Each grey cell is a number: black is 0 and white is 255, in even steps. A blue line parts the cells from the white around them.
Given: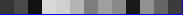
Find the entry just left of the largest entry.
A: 17
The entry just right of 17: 216
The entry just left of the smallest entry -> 73

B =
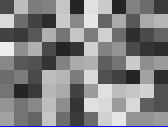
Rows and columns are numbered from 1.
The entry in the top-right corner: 58
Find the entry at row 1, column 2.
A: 189
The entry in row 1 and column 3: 124
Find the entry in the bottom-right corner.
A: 156
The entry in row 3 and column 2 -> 58
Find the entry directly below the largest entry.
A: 136
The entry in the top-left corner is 74
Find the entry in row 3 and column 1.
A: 66
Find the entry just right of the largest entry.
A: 142
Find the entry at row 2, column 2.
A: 108
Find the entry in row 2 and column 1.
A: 217
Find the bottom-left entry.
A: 162
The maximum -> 238

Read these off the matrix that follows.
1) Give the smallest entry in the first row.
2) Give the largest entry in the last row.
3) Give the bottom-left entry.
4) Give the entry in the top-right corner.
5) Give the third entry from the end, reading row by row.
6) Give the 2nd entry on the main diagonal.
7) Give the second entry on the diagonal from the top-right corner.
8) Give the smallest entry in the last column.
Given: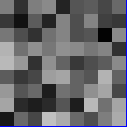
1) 35
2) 192
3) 23
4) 105
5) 78
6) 17
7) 64
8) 49

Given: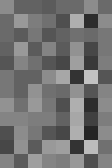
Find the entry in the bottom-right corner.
132
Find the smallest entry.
37
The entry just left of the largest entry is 51
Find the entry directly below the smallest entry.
188
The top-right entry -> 106
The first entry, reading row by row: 140
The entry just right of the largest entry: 85
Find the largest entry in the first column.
146
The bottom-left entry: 132
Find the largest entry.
194
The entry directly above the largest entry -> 57
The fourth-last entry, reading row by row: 125
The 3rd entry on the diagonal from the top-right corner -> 112
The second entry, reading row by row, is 98
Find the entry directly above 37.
64
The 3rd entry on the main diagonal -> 119
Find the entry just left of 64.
167
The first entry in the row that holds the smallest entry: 79
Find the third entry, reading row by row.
98
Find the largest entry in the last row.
159
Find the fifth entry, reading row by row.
106
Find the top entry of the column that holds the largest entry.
140
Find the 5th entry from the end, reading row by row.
132
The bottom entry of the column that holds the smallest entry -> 79

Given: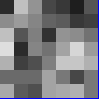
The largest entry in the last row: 177
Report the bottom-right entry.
120
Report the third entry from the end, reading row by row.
169
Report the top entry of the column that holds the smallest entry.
30
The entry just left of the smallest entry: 56
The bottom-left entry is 169
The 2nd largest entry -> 214
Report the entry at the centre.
114
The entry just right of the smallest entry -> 85
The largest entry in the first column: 222
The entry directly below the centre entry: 127
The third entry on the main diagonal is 127
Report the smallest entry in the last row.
79
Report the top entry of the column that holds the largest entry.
43
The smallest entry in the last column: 63

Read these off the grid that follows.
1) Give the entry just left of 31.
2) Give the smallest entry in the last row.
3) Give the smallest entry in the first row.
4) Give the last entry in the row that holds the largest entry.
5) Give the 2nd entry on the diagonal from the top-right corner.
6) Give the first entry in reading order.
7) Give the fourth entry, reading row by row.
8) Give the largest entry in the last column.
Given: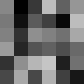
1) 197
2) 23
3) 1
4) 113
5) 8
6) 135
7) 189
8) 189

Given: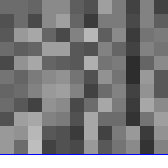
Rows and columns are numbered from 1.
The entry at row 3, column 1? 88
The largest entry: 190
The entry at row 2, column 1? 81
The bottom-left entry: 153
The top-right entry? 66
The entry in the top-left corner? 108
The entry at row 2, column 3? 73
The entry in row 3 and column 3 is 167
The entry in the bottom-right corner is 130
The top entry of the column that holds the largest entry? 101
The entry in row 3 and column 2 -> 153
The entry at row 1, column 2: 108
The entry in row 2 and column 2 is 108
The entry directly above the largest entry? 183
